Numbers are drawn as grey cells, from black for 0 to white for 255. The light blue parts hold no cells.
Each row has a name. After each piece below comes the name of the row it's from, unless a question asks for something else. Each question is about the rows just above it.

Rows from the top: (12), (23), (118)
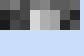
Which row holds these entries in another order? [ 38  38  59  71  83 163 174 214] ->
(23)
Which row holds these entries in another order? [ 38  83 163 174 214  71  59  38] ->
(23)
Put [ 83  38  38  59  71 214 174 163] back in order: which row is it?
(23)

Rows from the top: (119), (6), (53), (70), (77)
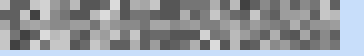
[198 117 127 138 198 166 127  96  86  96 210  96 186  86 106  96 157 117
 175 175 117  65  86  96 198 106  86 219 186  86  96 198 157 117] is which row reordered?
(70)
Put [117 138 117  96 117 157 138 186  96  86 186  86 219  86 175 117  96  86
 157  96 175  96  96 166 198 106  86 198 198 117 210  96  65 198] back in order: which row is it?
(77)
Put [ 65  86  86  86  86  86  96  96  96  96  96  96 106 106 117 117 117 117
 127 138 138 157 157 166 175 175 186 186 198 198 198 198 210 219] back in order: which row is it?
(119)
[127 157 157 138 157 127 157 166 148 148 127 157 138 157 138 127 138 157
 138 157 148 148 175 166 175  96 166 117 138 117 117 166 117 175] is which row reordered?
(53)
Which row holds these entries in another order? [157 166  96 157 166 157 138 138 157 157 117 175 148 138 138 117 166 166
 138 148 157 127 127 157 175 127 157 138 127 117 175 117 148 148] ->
(53)
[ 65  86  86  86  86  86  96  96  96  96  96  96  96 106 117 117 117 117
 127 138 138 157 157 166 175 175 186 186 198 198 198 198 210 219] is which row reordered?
(6)

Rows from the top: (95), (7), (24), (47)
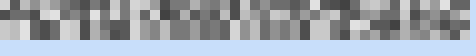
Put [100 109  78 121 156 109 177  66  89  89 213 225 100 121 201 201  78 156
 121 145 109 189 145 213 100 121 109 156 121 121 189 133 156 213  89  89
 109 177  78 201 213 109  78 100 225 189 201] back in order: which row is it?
(24)
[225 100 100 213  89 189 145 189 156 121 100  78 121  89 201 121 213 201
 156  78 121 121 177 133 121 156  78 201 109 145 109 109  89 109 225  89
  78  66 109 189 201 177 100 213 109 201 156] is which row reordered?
(95)

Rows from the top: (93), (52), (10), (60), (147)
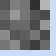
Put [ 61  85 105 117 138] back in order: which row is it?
(147)
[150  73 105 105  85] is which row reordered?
(10)
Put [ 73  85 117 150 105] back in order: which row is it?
(52)
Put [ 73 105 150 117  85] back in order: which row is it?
(52)
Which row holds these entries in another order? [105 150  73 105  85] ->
(10)
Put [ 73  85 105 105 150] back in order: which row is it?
(10)

